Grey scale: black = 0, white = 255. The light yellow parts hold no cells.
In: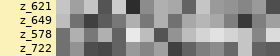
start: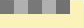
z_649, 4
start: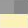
z_722, 5
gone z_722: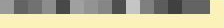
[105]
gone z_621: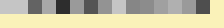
[204]

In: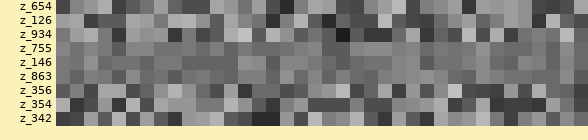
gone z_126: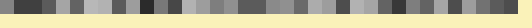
[49]
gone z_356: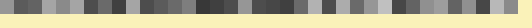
[83]

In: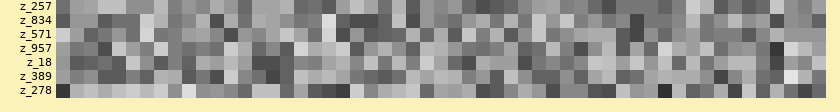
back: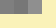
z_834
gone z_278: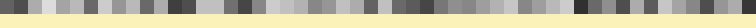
[85]

